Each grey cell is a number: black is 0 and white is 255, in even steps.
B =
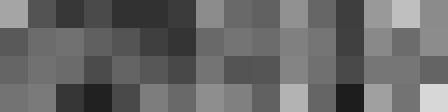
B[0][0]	165
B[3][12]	29
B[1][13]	137
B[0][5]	49
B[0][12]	62
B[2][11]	112
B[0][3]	74
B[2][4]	100
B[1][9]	108
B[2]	[101, 113, 107, 75, 100, 87, 72, 116, 84, 85, 132, 112, 73, 118, 118, 100]
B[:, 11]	[102, 117, 112, 101]
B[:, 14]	[191, 108, 118, 115]
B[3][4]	73
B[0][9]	97
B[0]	[165, 83, 55, 74, 49, 49, 59, 140, 105, 97, 145, 102, 62, 153, 191, 139]
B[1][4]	84
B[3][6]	105
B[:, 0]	[165, 89, 101, 115]

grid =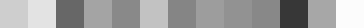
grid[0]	206
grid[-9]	137

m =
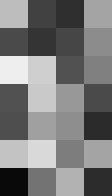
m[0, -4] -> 189
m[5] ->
[195, 217, 125, 164]
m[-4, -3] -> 201
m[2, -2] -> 81
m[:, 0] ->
[189, 74, 238, 81, 78, 195, 9]
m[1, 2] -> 70
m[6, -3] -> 115
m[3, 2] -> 152

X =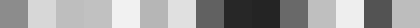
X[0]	140
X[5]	182
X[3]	193

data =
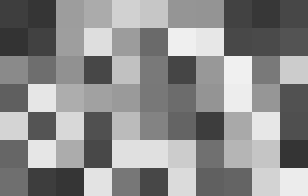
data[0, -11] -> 62
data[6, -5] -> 219
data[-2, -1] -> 52
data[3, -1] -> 81
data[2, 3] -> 71
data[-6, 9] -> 74
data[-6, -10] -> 65
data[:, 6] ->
[149, 239, 69, 108, 100, 204, 219]
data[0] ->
[62, 53, 157, 171, 209, 198, 149, 148, 66, 55, 71]
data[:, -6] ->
[198, 106, 121, 120, 131, 224, 71]
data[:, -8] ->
[171, 222, 71, 161, 80, 72, 227]
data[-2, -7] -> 224
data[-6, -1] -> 83
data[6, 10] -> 236
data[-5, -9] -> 145
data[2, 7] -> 152
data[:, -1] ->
[71, 83, 204, 81, 79, 52, 236]
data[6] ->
[111, 61, 53, 227, 119, 71, 219, 96, 100, 211, 236]

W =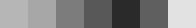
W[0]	182
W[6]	226
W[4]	42
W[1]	167

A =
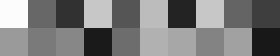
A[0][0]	252
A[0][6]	35
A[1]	[154, 122, 135, 26, 109, 177, 167, 131, 161, 24]
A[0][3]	199

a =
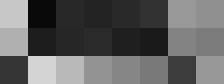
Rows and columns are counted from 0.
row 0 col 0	199
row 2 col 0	53
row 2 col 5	121
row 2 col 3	147
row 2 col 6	60
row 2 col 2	185
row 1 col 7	123
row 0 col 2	40

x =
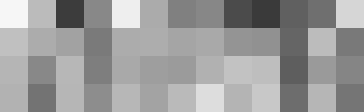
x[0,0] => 246
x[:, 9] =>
[58, 145, 190, 200]
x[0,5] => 171
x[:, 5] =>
[171, 173, 158, 163]
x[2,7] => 177
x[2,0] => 181
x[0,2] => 60
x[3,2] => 182
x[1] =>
[192, 172, 162, 122, 172, 173, 165, 169, 148, 145, 101, 188, 121]
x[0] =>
[246, 187, 60, 136, 238, 171, 128, 135, 75, 58, 96, 111, 214]
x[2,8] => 194

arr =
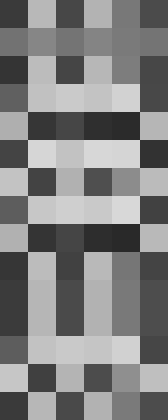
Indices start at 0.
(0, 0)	58
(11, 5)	77
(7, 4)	216
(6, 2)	177
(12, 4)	209
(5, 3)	215
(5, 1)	214
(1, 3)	132
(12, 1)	194
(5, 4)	213
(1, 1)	134
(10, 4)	121
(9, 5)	68
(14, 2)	73
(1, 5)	116
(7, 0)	93
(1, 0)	114
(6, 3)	79
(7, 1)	199
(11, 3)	178
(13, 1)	64
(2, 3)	183
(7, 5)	65

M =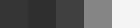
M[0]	53
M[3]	133
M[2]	64
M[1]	47
